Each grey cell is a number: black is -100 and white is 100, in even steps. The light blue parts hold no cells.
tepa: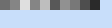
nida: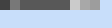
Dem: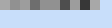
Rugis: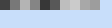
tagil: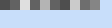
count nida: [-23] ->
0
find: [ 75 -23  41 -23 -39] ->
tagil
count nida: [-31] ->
5

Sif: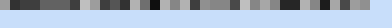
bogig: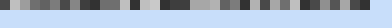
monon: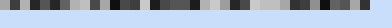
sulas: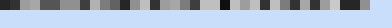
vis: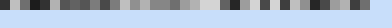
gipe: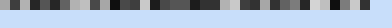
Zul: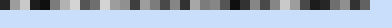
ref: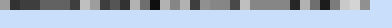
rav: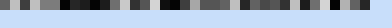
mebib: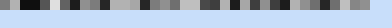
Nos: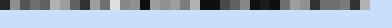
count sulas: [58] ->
1
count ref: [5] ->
7
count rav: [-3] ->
2

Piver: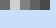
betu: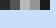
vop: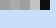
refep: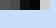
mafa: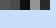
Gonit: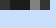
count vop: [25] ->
2
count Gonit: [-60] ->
2
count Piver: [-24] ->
1
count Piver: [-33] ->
0

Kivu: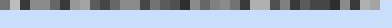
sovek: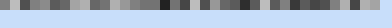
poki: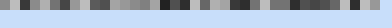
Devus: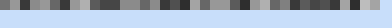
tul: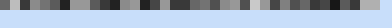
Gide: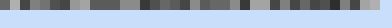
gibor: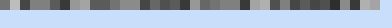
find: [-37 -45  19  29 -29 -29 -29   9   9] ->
Gide
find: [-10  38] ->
sovek
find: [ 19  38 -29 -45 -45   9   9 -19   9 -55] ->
Devus
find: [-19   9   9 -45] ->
Kivu
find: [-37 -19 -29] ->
Gide

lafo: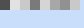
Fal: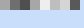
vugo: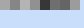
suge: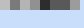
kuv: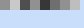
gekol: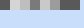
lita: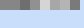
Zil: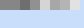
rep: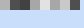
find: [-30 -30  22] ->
suge
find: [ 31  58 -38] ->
rep

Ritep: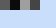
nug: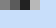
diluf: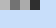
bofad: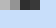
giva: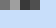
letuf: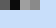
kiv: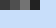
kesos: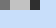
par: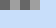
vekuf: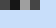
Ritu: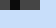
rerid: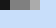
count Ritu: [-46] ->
3
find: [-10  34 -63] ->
diluf
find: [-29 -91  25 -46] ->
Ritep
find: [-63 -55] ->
bofad
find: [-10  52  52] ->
kesos
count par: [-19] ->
2

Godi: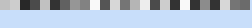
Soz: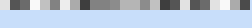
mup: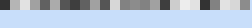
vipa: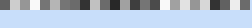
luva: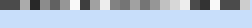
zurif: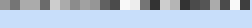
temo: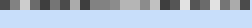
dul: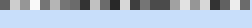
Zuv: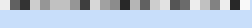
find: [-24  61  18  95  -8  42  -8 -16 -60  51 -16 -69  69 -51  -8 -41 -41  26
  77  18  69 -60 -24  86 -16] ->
dul
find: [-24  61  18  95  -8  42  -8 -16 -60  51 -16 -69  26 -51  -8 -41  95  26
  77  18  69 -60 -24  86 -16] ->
vipa
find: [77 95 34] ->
Soz
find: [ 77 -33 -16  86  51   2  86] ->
Zuv
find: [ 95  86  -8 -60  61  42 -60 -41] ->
zurif

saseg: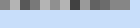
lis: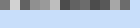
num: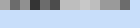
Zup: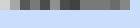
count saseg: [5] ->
3
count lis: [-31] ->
1
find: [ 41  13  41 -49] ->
saseg
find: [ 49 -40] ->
lis
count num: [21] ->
2
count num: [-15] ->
3
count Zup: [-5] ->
4

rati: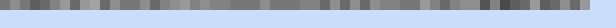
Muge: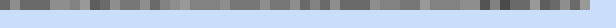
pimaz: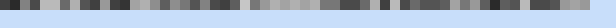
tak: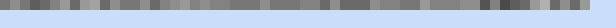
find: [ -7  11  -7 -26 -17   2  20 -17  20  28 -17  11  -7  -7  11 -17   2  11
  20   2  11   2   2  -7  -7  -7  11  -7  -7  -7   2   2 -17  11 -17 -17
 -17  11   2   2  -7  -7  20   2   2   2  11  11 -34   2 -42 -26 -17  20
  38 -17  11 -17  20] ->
tak
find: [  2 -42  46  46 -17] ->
pimaz
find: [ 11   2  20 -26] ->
Muge
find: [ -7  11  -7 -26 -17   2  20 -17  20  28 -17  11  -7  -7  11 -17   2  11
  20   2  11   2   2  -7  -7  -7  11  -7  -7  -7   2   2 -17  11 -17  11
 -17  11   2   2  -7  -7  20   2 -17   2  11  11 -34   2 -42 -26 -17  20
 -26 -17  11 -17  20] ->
rati
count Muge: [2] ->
12
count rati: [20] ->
6

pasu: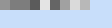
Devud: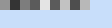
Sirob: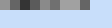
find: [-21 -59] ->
Sirob
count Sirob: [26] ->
2
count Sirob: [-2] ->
0
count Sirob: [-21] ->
2

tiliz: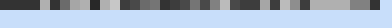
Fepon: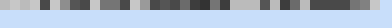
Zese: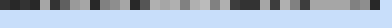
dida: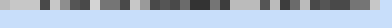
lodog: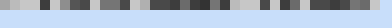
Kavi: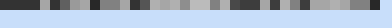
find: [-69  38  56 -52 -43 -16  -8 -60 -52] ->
tiliz
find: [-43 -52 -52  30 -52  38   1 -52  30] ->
Kavi
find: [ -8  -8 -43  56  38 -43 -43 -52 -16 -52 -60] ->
lodog
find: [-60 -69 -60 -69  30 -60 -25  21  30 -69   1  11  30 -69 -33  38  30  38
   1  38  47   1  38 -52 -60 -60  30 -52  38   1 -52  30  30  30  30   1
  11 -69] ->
Zese

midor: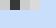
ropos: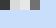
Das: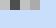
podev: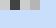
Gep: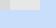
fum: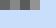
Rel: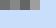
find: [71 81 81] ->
Gep
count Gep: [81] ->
3
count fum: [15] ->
1
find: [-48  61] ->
podev
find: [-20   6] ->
fum

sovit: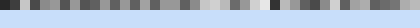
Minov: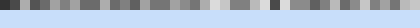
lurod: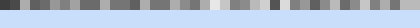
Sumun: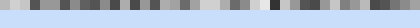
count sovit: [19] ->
8
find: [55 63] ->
sovit
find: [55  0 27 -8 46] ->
Minov

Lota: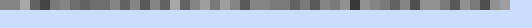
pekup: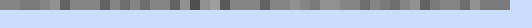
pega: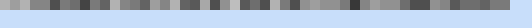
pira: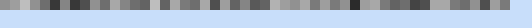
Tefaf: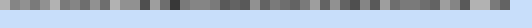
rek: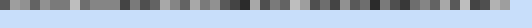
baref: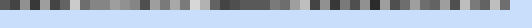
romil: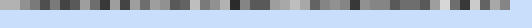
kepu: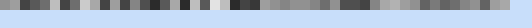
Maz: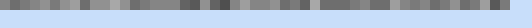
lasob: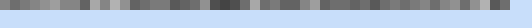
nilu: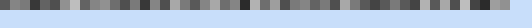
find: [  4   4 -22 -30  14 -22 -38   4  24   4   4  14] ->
Maz
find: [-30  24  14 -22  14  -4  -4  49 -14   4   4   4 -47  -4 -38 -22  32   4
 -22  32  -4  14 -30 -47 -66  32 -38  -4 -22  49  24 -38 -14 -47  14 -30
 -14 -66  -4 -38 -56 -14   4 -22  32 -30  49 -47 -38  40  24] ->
rek
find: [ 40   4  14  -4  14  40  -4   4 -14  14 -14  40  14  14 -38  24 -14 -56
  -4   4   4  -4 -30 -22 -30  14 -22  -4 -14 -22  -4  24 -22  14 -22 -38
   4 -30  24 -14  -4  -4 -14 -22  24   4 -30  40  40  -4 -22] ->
Tefaf
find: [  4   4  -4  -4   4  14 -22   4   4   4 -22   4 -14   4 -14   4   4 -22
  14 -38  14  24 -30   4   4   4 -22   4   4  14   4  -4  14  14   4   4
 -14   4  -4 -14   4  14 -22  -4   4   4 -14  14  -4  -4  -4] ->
pekup

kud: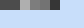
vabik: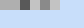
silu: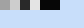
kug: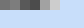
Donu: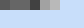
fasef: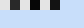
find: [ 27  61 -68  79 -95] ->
silu
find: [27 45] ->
Donu

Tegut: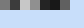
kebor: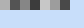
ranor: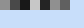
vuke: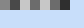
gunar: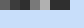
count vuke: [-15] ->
2
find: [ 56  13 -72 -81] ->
Tegut
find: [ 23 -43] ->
kebor
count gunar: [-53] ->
1
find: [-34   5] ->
kebor
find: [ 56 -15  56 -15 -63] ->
vuke
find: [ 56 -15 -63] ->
vuke

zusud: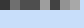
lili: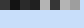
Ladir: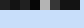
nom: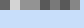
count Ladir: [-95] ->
1
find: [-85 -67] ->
lili
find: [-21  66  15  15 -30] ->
nom

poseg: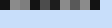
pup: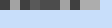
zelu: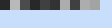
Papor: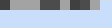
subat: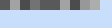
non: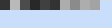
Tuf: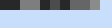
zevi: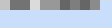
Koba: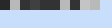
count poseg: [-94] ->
0
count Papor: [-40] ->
3
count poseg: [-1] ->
1
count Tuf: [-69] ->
4

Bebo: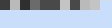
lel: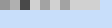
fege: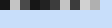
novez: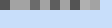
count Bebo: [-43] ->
3
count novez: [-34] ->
2
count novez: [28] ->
5
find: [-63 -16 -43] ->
Bebo
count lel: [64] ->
5
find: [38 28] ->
novez
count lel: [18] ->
1

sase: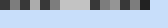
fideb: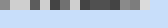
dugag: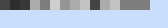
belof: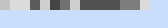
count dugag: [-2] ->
4
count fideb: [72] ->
1
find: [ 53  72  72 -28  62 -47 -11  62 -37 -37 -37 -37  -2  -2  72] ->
belof
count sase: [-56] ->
5
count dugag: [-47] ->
2
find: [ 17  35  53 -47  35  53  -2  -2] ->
dugag
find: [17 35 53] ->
dugag

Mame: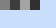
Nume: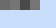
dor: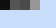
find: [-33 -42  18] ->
dor
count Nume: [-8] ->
2
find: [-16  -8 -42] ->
Nume
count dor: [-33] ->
1
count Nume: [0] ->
0

